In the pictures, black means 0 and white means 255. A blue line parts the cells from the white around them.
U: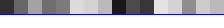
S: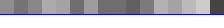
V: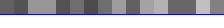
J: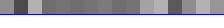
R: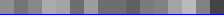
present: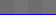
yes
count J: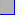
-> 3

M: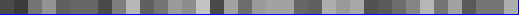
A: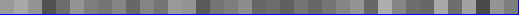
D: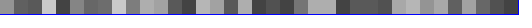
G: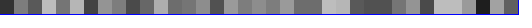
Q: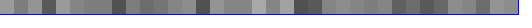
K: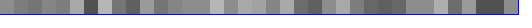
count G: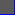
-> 2
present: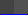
yes

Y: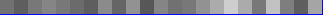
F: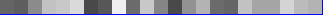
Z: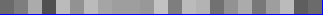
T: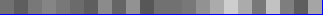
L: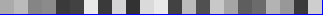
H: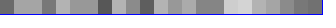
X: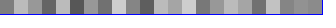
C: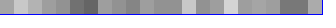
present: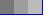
yes
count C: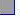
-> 6

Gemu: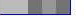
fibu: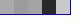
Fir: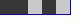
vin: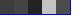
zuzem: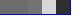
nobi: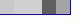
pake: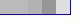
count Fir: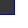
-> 3
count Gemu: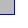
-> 2
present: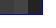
yes
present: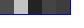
no

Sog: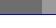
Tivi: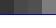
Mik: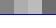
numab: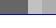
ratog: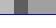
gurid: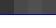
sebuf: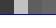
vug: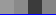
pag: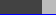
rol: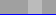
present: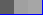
no
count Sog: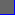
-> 0
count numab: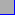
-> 1
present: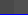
yes
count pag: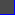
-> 0
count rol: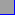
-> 3

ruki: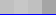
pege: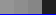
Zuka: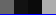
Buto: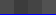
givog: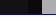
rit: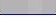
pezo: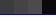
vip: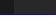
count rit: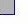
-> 3
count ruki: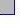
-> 0
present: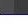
yes
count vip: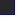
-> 3
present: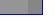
no

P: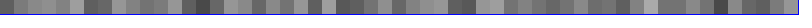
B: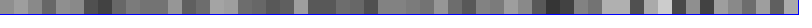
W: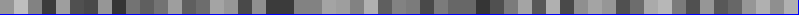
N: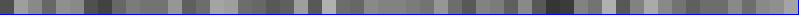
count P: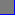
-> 3
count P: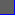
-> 8
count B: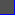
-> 3
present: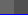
yes
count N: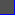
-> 2
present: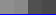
no
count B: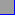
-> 6

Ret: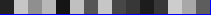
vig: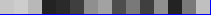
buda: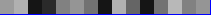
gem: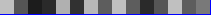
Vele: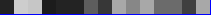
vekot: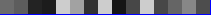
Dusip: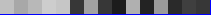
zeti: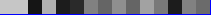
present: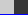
no
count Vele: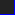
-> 3
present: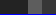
yes
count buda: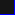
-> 3
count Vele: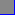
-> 1
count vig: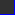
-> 0

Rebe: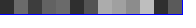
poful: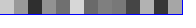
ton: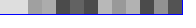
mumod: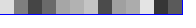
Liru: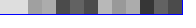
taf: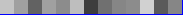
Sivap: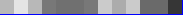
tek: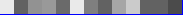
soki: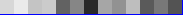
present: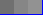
no
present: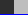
no
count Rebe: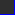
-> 3
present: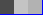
no
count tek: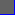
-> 4

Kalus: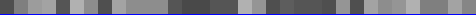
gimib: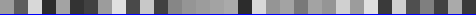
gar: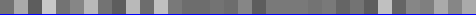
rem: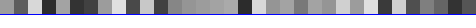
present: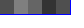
no
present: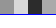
no

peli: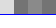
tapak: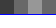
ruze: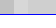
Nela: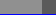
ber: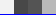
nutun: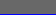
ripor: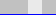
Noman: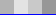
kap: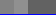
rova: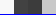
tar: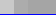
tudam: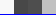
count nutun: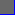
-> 4
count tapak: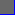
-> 2
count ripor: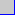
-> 0
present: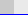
no
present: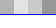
yes
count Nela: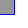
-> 0
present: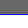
yes

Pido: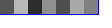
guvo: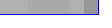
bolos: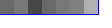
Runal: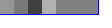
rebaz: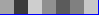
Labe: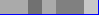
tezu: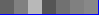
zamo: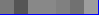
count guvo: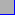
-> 3
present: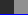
yes
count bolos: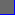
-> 2
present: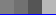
no
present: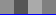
no
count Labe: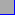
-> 3

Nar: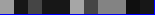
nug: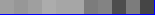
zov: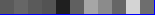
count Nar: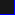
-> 4
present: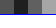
yes
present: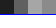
yes
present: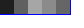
yes
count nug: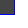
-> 1
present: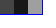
no
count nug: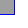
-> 2

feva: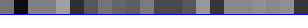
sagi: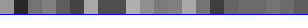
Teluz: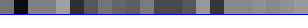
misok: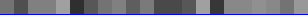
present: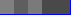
yes
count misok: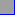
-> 2
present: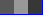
yes
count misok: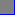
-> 3
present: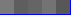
no
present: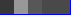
no

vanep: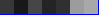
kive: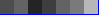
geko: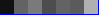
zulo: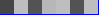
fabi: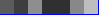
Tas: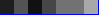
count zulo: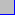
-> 3
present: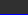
yes
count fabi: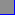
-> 1
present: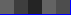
no

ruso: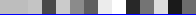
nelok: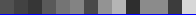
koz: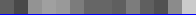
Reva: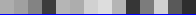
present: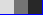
no
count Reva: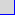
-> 0
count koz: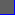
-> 3

